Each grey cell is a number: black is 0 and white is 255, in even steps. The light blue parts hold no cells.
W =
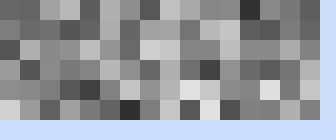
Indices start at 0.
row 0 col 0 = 103
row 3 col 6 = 143
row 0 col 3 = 184
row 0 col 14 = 120
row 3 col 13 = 91
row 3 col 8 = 175
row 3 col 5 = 183
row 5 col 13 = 126
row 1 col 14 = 123
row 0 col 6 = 142
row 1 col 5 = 173
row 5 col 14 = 176
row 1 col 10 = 184
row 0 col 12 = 50
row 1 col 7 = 162
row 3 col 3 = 122
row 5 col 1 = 155
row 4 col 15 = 197
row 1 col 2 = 113
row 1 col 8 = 164
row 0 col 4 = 92
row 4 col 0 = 141
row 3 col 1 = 86
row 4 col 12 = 132
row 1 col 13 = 87
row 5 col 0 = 208
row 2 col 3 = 144
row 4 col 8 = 180

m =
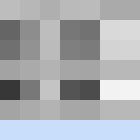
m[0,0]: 189
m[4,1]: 120
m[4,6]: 243
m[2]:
[112, 146, 187, 127, 123, 211, 212]
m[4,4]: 76
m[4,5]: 242
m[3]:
[163, 170, 179, 166, 165, 184, 184]
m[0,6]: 170
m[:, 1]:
[183, 141, 146, 170, 120, 171]
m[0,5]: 170
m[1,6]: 218
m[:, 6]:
[170, 218, 212, 184, 243, 184]

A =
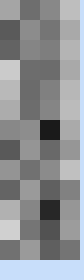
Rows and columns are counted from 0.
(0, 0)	165
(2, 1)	133
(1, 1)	140
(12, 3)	116
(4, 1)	107
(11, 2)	82
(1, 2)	117
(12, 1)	154
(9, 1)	154
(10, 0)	177
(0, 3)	190
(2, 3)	180
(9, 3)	129
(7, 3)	150

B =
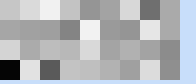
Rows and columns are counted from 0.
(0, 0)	198
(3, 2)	90
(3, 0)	5
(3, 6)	160
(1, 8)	170
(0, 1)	218
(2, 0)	212
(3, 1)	226
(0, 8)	170
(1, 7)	230
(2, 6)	177
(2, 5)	164

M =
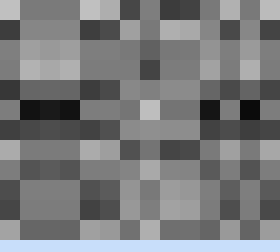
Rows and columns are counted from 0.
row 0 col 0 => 192
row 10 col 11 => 78
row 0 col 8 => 60
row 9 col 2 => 126
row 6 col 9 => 141
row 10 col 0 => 70
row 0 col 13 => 187
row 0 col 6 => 71
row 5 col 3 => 18
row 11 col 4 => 160
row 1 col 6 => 160
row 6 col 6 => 139
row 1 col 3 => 134
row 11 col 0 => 163
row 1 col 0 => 61
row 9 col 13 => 90
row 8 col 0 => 125
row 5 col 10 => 21
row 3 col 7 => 68
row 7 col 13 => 167
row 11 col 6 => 113
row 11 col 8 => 111
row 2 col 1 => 159
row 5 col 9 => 116
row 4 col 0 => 55
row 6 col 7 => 143
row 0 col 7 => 126
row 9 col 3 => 126
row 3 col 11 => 124
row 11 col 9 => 112
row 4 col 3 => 102
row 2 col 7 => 97
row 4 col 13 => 69
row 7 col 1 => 123
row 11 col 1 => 102

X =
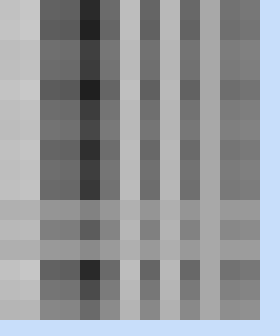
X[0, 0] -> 193
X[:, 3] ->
[96, 91, 109, 106, 89, 107, 112, 99, 107, 104, 148, 125, 152, 95, 115, 133]
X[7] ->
[192, 196, 101, 99, 47, 109, 188, 104, 184, 106, 168, 117, 121]
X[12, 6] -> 175
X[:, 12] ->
[119, 116, 128, 126, 115, 126, 130, 121, 127, 124, 153, 139, 156, 119, 132, 144]
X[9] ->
[191, 194, 106, 104, 56, 114, 187, 109, 183, 111, 168, 121, 124]
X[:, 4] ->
[42, 33, 64, 60, 31, 61, 71, 47, 62, 56, 130, 92, 138, 41, 75, 106]
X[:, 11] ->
[114, 111, 124, 122, 110, 123, 127, 117, 123, 121, 153, 136, 156, 114, 129, 142]
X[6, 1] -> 191
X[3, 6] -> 186
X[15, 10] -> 168
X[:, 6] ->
[189, 190, 186, 186, 191, 186, 185, 188, 186, 187, 176, 182, 175, 189, 184, 180]
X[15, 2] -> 135
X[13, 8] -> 184
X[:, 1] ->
[198, 200, 192, 193, 200, 193, 191, 196, 193, 194, 177, 186, 175, 198, 190, 182]
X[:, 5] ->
[107, 102, 118, 115, 101, 116, 121, 109, 117, 114, 150, 132, 154, 106, 123, 139]
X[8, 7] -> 112
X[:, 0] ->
[193, 195, 189, 190, 195, 190, 188, 192, 190, 191, 176, 184, 175, 193, 187, 181]
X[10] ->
[176, 177, 149, 148, 130, 150, 176, 149, 175, 149, 168, 153, 153]
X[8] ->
[190, 193, 110, 107, 62, 117, 186, 112, 182, 114, 168, 123, 127]
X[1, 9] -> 99
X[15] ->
[181, 182, 135, 133, 106, 139, 180, 136, 177, 137, 168, 142, 144]

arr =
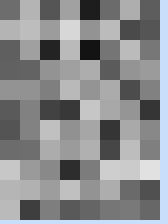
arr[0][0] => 109
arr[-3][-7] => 154
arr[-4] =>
[108, 110, 172, 155, 176, 70, 189, 127]
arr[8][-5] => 45
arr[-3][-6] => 137
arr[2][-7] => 160
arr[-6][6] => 149
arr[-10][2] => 156
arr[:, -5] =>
[161, 215, 186, 160, 185, 56, 145, 155, 45, 192, 89]
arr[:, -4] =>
[29, 147, 19, 173, 148, 198, 166, 176, 124, 147, 101]
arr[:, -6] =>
[85, 156, 35, 147, 127, 66, 192, 172, 137, 157, 126]
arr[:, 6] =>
[174, 74, 187, 148, 76, 149, 169, 189, 203, 106, 121]
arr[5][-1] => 53
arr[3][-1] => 155
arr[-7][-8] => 147
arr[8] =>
[199, 154, 137, 45, 124, 206, 203, 225]
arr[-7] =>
[147, 146, 127, 185, 148, 171, 76, 129]
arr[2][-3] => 117
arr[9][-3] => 173
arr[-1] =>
[186, 62, 126, 89, 101, 118, 121, 103]
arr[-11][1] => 180
